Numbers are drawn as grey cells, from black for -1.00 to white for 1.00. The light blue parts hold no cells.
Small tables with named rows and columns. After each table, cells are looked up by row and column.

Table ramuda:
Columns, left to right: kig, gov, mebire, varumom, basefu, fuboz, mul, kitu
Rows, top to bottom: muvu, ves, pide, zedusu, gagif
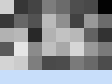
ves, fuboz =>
-0.49
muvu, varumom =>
-0.02
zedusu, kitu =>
-0.04
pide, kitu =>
-0.61
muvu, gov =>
-0.58
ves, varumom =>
0.46
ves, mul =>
0.20
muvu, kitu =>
-0.98
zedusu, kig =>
-0.30
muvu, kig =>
0.64
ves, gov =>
-0.19
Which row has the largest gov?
zedusu

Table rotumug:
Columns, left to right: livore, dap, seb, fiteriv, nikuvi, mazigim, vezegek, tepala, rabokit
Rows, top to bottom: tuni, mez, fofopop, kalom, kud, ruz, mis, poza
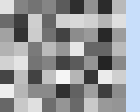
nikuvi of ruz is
0.92
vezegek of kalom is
-0.20
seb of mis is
0.08
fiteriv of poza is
-0.14
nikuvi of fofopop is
-0.48
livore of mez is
-0.16
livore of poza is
-0.19
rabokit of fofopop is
0.22
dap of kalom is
0.51
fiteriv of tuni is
0.04
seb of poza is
0.76
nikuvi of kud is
-0.48

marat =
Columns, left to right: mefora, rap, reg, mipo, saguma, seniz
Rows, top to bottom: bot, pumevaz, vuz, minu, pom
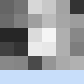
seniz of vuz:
0.07
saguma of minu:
0.37
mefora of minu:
-0.49
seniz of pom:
0.39
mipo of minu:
0.81
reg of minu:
0.84
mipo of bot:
0.57
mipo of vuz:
0.92
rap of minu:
-0.59
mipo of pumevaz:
0.47
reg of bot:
0.69
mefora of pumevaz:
-0.16
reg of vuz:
0.72
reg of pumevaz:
0.25
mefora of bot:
-0.21
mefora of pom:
0.07
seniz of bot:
-0.60
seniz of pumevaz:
0.23
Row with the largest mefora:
pom

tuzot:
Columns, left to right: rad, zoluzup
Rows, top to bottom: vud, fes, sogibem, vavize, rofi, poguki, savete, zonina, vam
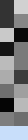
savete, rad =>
-0.13
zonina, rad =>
-0.96
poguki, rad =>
0.35
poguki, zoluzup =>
-0.53
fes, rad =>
-0.60
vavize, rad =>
-0.84
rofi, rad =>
0.47
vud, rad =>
-0.60
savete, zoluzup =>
0.25
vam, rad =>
-0.01
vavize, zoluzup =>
-0.04
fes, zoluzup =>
0.05

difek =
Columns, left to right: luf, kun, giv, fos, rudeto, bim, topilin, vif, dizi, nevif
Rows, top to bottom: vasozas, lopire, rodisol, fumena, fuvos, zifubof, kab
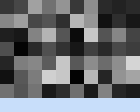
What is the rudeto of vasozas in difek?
0.16
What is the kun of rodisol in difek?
-0.81
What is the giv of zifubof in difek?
-0.03
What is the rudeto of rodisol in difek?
-0.33
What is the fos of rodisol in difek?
0.41
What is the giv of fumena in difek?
-0.67
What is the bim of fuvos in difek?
-0.31
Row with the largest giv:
vasozas

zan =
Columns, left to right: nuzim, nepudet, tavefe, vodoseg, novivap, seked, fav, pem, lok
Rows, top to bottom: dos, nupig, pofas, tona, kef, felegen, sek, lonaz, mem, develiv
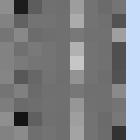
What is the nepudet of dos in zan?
-0.78
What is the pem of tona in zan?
-0.12
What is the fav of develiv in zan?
-0.10
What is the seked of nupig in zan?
0.34
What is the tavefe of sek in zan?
-0.16
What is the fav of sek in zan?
-0.12
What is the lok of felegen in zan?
-0.36
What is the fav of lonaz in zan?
-0.11
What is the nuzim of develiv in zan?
0.02
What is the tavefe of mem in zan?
-0.25
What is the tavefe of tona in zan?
-0.05
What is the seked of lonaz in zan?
0.18
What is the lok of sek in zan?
0.08
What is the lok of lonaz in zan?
-0.09
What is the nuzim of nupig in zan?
0.02
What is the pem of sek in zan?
-0.12
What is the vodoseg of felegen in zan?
-0.10
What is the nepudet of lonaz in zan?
-0.16
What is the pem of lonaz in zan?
-0.12

